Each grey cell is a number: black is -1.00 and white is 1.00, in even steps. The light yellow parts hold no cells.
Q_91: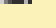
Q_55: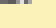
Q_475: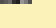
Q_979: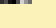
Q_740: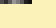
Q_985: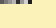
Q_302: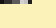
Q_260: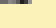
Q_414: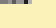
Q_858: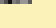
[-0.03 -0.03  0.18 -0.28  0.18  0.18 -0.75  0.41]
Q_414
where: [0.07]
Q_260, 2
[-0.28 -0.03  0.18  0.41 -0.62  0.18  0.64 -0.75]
Q_985
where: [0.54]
Q_302, 6
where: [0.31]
Q_55, 7
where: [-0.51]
Q_260, 6

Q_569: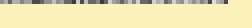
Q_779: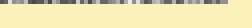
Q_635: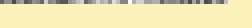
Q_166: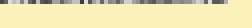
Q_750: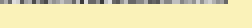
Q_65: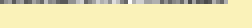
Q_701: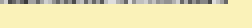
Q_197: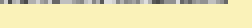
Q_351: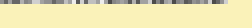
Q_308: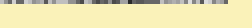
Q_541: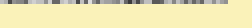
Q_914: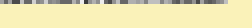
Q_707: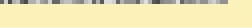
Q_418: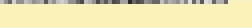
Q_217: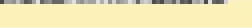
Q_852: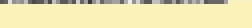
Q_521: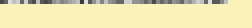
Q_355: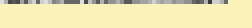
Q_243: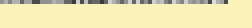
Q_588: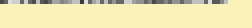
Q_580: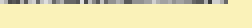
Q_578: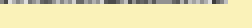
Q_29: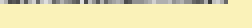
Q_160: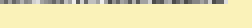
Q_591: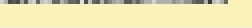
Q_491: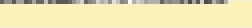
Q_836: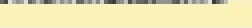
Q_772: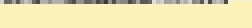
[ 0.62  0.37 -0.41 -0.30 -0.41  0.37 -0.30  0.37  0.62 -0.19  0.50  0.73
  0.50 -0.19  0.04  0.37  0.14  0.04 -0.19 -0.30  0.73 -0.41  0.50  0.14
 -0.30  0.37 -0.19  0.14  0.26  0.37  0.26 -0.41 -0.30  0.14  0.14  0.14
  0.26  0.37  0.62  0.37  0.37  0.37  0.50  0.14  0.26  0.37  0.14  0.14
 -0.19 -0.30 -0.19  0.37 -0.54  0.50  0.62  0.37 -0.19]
Q_29
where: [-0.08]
Q_578, 7

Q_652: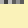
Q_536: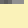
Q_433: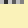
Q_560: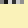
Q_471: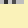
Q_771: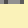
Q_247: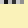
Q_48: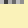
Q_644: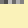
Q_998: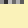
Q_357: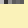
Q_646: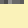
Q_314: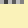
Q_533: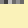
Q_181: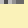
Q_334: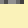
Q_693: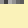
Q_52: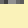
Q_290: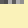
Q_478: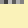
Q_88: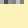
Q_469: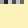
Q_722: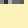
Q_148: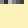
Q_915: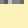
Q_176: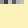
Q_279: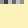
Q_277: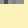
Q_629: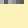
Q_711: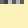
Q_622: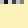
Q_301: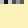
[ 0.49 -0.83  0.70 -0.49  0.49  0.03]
Q_622
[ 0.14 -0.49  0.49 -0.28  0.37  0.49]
Q_176
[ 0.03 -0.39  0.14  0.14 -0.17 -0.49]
Q_334
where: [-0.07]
Q_644, 0
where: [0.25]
Q_469, 0

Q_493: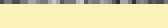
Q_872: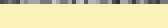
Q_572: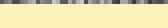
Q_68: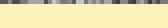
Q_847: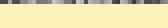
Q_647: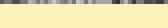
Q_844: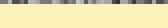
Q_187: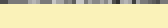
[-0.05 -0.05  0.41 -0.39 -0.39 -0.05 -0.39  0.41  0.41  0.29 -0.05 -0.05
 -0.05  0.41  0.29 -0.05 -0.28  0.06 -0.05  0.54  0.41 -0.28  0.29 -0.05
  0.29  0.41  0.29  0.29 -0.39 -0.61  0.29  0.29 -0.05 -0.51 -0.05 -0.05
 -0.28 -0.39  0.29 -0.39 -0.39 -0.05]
Q_844
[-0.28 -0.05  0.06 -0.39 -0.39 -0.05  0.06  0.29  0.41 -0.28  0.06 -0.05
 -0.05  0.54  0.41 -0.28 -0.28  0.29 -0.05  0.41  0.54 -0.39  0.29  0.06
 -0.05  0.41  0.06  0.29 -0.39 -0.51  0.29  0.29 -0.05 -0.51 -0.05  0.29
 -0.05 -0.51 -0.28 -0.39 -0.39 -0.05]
Q_572
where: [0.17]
Q_493, 26
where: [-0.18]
Q_187, 37

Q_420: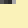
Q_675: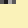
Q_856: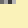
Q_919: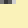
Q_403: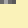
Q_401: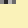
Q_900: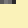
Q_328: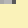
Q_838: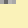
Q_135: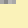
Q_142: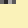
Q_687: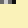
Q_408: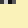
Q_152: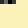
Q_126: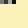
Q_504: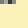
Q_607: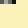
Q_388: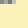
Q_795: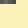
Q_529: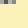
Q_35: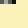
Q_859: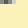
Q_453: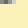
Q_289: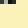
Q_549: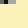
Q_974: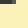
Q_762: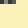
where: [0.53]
Q_388, 3
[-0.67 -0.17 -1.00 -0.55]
Q_152
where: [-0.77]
Q_675, 1
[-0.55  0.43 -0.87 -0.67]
Q_289
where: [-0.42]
Q_795, 3
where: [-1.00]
Q_152, 2
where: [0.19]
Q_453, 2

